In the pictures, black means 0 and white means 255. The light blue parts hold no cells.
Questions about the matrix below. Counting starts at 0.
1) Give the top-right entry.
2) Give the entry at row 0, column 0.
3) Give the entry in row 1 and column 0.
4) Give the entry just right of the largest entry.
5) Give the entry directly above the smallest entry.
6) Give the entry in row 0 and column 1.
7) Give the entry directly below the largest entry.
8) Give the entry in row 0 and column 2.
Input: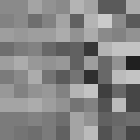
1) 172
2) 138
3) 130
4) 138
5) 195
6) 138
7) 138
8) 164

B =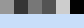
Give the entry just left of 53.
151
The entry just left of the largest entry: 83

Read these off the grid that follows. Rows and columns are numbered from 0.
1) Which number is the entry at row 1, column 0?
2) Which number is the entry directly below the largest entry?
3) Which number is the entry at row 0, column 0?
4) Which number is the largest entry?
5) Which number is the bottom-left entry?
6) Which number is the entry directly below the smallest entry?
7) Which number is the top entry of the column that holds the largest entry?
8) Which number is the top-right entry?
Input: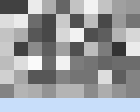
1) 221
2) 87
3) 65
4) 250
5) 131
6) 108
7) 235
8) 153

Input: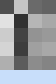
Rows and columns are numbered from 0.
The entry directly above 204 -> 225
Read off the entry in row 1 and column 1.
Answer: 49
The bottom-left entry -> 175
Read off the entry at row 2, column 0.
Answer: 204
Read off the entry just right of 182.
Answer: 168
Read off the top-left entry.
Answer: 79

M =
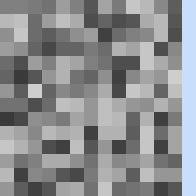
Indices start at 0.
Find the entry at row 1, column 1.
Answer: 191
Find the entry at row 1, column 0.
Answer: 184
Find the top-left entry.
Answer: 128
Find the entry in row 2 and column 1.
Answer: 198
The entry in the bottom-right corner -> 86
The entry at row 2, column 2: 108
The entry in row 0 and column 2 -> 122
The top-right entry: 93
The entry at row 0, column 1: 128
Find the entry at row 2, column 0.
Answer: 143
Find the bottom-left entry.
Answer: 150
